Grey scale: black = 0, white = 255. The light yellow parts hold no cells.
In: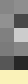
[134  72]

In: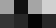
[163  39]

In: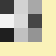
[ 55 217 148]

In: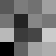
[ 88  35  69 174]

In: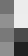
[114 237]

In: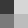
[ 56 188]

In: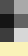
[79 99]
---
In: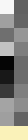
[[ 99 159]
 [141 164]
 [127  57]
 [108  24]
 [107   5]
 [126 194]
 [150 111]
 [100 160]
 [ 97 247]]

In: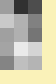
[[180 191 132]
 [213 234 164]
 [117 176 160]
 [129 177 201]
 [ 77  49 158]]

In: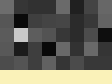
[[ 56  56  75  53  97  62  84  76]
 [ 53 105  50 105   9  62  27  88]
 [ 14  76  43  55  83  93 201  91]
 [ 99  56  43  70  68  63  10  86]
 [103  68  32 106  49  49  54 109]]

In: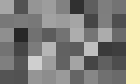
[[106 112 135 101 154 141 149  82  84]
 [ 77  96  69 164  98 157 207  86 127]
 [ 62  58 191  92  97 182 124  69 115]
 [106 172 117 173 115  92 113  39 143]
 [ 78 127  70 165 156 162 120 123 120]
 [115 126  94  48 129 157 149  82 167]]

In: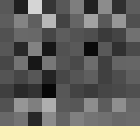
[[107 104 112 116 128  99 139  39 115 104]
 [104 143  92 141  87  89 174 127 150  82]
 [ 79  73  70  59  67  87   7  50  41  63]
 [ 95  77  64  95  85  71  36  87  70  84]
 [102 101  63 109  73  84 120  23 116  71]
 [ 74  48  89  10  89  81  22 131  40  87]
 [113  68  58  78  83  93  70 104 105  81]
 [ 79 151  89 162 101  67 184  95 132  93]
 [ 93  47 140  33 126  88  54 213  31  88]]

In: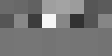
[[115 117 117 118 116 118 118 117]
 [115 117 117 118 116 118 118 117]
 [134  84  49 135 246  60 136  85]
 [ 91  86 156 163 159  97 104 107]]

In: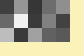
[[ 89  97 161  58 189]
 [ 66 129  58 241 105]
 [143 109  54 150  64]]
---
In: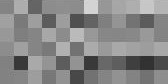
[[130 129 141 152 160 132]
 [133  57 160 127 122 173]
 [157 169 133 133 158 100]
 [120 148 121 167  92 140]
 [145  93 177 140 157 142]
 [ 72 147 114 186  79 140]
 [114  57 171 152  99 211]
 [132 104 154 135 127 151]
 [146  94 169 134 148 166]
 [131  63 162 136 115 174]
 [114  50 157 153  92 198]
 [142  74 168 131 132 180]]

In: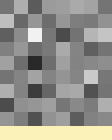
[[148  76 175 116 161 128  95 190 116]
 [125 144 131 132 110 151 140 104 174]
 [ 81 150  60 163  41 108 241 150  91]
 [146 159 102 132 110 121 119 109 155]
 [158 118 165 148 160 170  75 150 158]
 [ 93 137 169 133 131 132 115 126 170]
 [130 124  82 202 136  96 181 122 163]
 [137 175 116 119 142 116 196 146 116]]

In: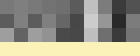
[[158  92 121]
 [ 99 128 127]
 [158  92 121]
 [146 128 115]
 [ 74 102 111]
 [ 72  71  91]
 [191 204 192]
 [111 150 124]
 [ 58  41  59]
 [116 124  82]]

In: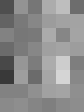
[[138 130  57  72 107 130  99  79]
 [142 130 158 150 122 119 121 147]
 [133 144 107 124 135 121 135 118]
 [127 161 166 172 160 171 156 172]
 [137 164 213 205 164 134 162 190]
 [141 143 136 126 157 164 163 109]]

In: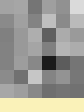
[[167 139 130 130 128 138 163]
 [158 113 157 153 153 160 166]
 [136 198 136 165 174 131 117]
 [111 132  27 128  95 191 159]
 [116 147  92 181 171 138 145]
 [113 119 117 172 154 186 218]]

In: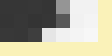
[[ 56  53  54]
 [ 55  55  54]
 [ 62  52  55]
 [229  54  53]
 [241  88 149]
 [244 241 242]
 [247 244 242]]
